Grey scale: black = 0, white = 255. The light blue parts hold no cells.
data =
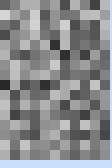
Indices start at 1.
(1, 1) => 100
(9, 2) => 166
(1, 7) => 77
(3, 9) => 124
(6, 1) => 179
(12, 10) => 135
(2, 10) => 190
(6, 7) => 48
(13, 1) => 145
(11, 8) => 163
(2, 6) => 148
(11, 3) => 177
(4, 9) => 101
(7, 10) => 118
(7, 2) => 193
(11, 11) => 149
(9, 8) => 185
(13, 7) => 196
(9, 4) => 100
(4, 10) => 85
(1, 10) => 66
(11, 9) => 140
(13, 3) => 155
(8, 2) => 191
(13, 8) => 97
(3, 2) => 96
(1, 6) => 160
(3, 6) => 145
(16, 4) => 124
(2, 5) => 87
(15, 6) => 124
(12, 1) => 178
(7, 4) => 127
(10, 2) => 81
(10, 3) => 145
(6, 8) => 121

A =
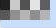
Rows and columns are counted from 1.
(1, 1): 33
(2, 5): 180
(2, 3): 181

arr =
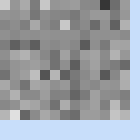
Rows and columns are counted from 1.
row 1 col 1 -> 204
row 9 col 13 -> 173
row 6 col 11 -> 139
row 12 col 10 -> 156
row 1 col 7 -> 152
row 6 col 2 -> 167
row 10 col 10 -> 160
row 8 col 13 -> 175
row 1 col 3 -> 170
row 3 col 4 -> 168
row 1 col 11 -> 54
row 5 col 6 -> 137
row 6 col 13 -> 151
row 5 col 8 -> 136
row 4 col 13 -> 139
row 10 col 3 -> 138
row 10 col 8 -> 101
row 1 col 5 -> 199
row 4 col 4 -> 142
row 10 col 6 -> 130
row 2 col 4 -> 119
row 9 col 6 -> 144
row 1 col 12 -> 110
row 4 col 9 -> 128
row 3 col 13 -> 177
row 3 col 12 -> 97
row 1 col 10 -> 136
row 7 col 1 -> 132
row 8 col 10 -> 154
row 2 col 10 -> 153
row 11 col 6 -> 114
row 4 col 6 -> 144
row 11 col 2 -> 145
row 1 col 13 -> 155
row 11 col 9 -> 148

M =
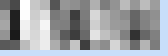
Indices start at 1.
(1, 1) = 104
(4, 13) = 129
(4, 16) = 128
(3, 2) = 34
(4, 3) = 235
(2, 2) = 32
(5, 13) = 168
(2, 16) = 144
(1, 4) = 199
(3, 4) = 211
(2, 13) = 140
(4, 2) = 26
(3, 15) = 130
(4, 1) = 148
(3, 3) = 241
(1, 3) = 255
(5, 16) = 124
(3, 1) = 166
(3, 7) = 127
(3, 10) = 207
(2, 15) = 133
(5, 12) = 213
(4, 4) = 215
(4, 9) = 105
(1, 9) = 128
